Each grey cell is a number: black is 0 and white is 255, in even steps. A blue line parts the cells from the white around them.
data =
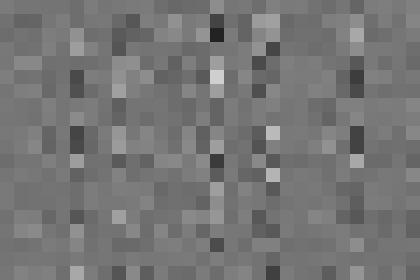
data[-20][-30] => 123
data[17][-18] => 126
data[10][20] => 121
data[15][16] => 111
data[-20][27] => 126
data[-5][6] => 107
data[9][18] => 92
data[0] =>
[123, 117, 117, 116, 116, 110, 124, 117, 120, 122, 123, 110, 104, 107, 108, 141, 118, 120, 110, 128, 122, 123, 114, 109, 117, 101, 124, 126, 121, 128]
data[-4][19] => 89
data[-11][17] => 108
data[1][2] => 101
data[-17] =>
[120, 112, 114, 127, 115, 157, 129, 117, 85, 119, 116, 117, 116, 105, 108, 117, 118, 124, 146, 70, 116, 114, 109, 112, 122, 141, 121, 121, 119, 110]
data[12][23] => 112
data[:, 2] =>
[117, 101, 112, 114, 136, 115, 128, 115, 114, 128, 134, 117, 119, 114, 114, 125, 138, 115, 119, 125]
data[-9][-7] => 112
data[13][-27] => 116
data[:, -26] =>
[116, 125, 122, 115, 113, 114, 117, 117, 117, 120, 117, 118, 122, 115, 117, 117, 112, 120, 116, 111]
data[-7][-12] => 119
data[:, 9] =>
[122, 87, 98, 119, 143, 129, 127, 116, 116, 119, 129, 111, 111, 124, 122, 124, 135, 106, 122, 137]
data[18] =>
[116, 118, 119, 118, 116, 121, 116, 118, 115, 122, 119, 119, 121, 122, 114, 125, 116, 120, 115, 102, 117, 116, 118, 121, 117, 114, 116, 115, 116, 110]
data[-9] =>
[109, 117, 117, 127, 118, 157, 113, 113, 90, 111, 99, 133, 136, 122, 138, 59, 120, 110, 137, 89, 111, 109, 114, 112, 122, 168, 107, 107, 117, 101]
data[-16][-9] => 122
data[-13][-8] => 109
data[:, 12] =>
[104, 145, 136, 116, 97, 102, 109, 109, 114, 109, 112, 136, 114, 112, 112, 116, 109, 126, 121, 109]
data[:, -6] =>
[117, 128, 130, 122, 113, 100, 105, 128, 119, 126, 111, 122, 124, 103, 113, 100, 124, 124, 117, 117]
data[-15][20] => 124
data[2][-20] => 102
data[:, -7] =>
[109, 126, 109, 112, 116, 128, 126, 105, 100, 133, 145, 112, 112, 116, 121, 128, 121, 114, 121, 93]
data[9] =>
[120, 122, 128, 101, 120, 69, 105, 123, 150, 119, 133, 119, 109, 133, 96, 133, 116, 108, 92, 186, 121, 122, 119, 133, 126, 67, 118, 124, 112, 135]
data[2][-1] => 123
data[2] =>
[109, 115, 112, 125, 122, 145, 110, 113, 90, 98, 102, 131, 136, 122, 148, 35, 123, 100, 133, 147, 109, 112, 112, 109, 130, 168, 107, 111, 118, 123]
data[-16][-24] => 111

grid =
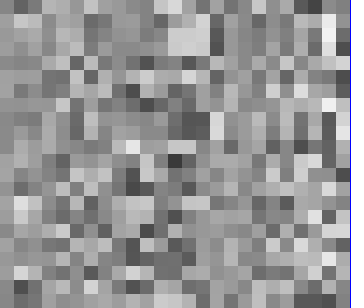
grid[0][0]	134
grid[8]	[137, 128, 123, 168, 144, 106, 190, 147, 150, 140, 135, 154, 110, 85, 86, 214, 145, 155, 186, 139, 187, 115, 168, 89, 211]
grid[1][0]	159
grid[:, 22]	[68, 172, 121, 107, 169, 131, 167, 184, 168, 181, 118, 217, 144, 165, 165, 225, 154, 175, 186, 208, 108, 88]
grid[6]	[162, 121, 140, 117, 127, 180, 166, 187, 112, 77, 177, 155, 100, 117, 160, 129, 184, 151, 129, 207, 143, 221, 167, 158, 92]
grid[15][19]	136
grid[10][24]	177
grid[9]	[138, 154, 136, 172, 141, 103, 179, 133, 162, 157, 138, 138, 104, 87, 93, 217, 139, 155, 175, 125, 180, 112, 181, 92, 229]
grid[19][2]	180
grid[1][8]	153
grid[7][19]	149
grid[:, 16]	[115, 161, 152, 152, 161, 147, 184, 180, 145, 139, 105, 171, 163, 181, 133, 162, 143, 179, 182, 153, 154, 116]
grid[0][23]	139
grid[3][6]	124
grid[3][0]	157
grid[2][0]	153
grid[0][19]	143
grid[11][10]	197
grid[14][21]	169
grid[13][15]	155
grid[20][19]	174
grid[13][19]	175
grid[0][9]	138
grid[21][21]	88
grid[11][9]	130
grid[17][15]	140
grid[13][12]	124
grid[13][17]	136
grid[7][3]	150

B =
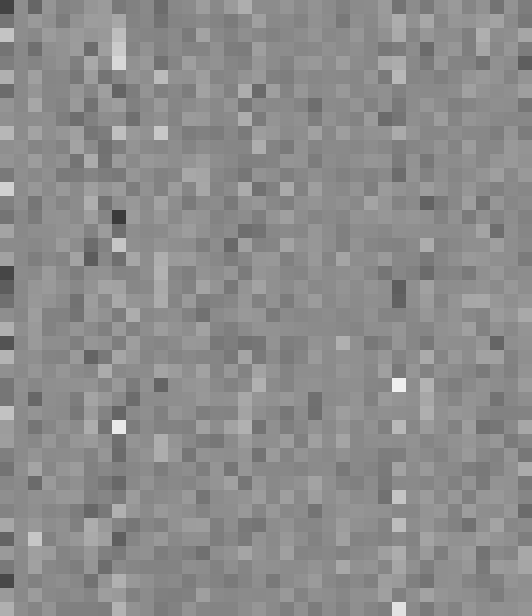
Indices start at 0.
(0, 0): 67
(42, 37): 144
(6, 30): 138
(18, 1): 138
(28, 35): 115
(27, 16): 130
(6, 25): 136
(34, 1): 139
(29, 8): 101
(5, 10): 142
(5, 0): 176
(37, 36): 135
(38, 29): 131
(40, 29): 144
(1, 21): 131
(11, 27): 148
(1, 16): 123
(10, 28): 126
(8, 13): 155
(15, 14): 148
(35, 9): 156
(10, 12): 142
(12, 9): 150
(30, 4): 146
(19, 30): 107
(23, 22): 139
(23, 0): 176
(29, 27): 144
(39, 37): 168
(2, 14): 163
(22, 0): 142
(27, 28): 239
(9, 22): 161
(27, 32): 126
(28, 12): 142
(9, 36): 149
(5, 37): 148
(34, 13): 133
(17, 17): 161
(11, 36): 153

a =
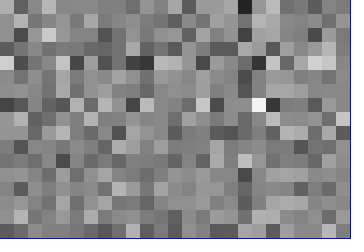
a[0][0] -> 174
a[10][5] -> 138
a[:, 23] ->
[132, 111, 155, 182, 198, 115, 137, 153, 110, 169, 110, 160, 142, 106, 142, 108, 183]
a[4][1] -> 77
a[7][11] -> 137
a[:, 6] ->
[137, 167, 131, 104, 157, 145, 146, 107, 179, 106, 127, 106, 144, 138, 145, 171, 105]
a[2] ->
[144, 75, 150, 201, 151, 132, 131, 82, 114, 147, 121, 144, 150, 97, 163, 129, 146, 66, 161, 166, 133, 127, 74, 155, 122]
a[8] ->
[149, 177, 97, 110, 146, 127, 179, 127, 129, 148, 133, 136, 110, 160, 142, 122, 141, 105, 136, 187, 141, 139, 147, 110, 197]
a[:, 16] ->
[167, 148, 146, 90, 137, 131, 137, 141, 141, 84, 124, 127, 135, 127, 138, 148, 92]
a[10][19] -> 122
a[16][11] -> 122
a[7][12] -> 130
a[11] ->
[116, 123, 110, 136, 75, 132, 106, 122, 103, 128, 125, 121, 100, 131, 100, 170, 127, 190, 150, 113, 128, 124, 104, 160, 141]
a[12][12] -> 147
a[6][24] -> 136
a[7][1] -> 87
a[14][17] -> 92
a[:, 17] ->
[35, 114, 66, 168, 108, 76, 84, 142, 105, 106, 133, 190, 74, 102, 92, 113, 165]
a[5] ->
[139, 115, 142, 117, 164, 123, 145, 137, 163, 144, 113, 153, 146, 135, 159, 138, 131, 76, 129, 154, 150, 128, 134, 115, 138]
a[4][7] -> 81
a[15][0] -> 144
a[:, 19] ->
[186, 168, 166, 88, 196, 154, 166, 55, 187, 97, 122, 113, 161, 137, 165, 173, 92]
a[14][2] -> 131
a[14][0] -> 140
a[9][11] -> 136
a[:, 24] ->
[123, 148, 122, 125, 134, 138, 136, 135, 197, 92, 144, 141, 132, 142, 135, 154, 126]
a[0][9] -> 110
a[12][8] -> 131
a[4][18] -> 53

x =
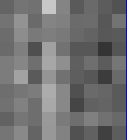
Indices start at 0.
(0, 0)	100
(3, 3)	161
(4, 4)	143
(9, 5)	81
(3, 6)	87
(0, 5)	90
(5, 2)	90
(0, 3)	199
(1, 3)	132
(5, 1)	162
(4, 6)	111
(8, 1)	118
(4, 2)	111
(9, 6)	97
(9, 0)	117
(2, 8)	90
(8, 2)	110
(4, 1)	134
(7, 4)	136
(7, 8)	91
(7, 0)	113
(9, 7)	64
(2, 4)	121
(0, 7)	92
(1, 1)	147
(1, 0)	115
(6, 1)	118
